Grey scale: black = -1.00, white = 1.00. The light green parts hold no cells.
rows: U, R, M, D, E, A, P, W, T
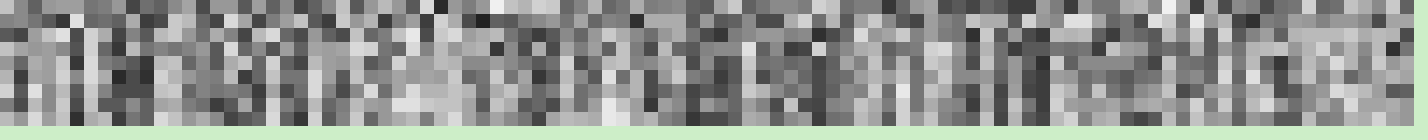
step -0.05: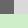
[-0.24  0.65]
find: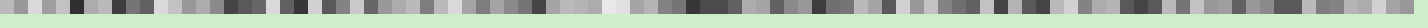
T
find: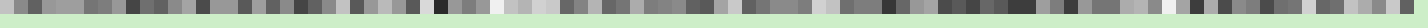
U
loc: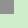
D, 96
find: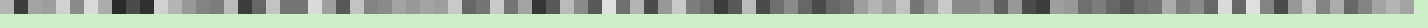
A
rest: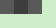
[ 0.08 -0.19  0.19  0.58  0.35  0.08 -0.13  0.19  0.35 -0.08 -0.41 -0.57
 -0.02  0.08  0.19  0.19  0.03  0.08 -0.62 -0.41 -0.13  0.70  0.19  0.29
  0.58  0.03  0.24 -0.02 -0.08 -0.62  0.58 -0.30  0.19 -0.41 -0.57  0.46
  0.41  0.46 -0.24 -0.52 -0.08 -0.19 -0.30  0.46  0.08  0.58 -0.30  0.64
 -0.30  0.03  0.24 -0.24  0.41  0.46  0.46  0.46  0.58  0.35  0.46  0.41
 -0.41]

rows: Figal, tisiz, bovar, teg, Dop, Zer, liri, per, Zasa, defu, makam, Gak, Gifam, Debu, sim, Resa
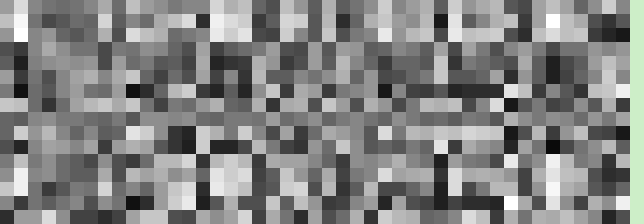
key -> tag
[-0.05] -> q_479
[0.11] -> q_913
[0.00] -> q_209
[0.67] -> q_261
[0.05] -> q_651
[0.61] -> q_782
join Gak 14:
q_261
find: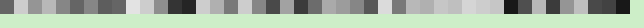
defu
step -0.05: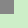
[0.00]
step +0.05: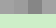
[0.32 0.27 0.10 0.32]
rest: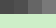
[ 0.55 -0.32 -0.32 -0.21  0.27 -0.65  0.17 -0.27 -0.76 -0.48 -0.21  0.05
  0.61  0.05]
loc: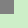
Dop, 3
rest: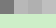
[-0.43  0.05  0.72 -0.81 -0.32 -0.05 -0.48 -0.38  0.11 -0.32  0.38 -0.54]

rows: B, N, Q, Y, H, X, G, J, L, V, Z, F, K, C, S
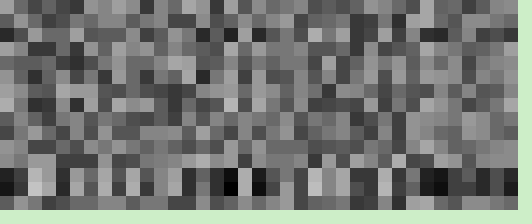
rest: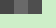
[ 0.09 -0.07  0.15 -0.07 -0.23 -0.07 -0.23 -0.39 -0.18 -0.39  0.20 -0.18
  0.15 -0.18 -0.18 -0.18 -0.39 -0.33 -0.28 -0.39 -0.07 -0.18 -0.45  0.04
  0.30  0.04 -0.23 -0.18 -0.07  0.04  0.09]
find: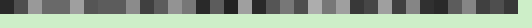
Q
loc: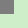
F, 12
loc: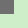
G, 23
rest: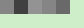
[-0.23  0.15  0.09 -0.18 -0.28]
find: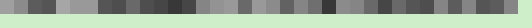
G

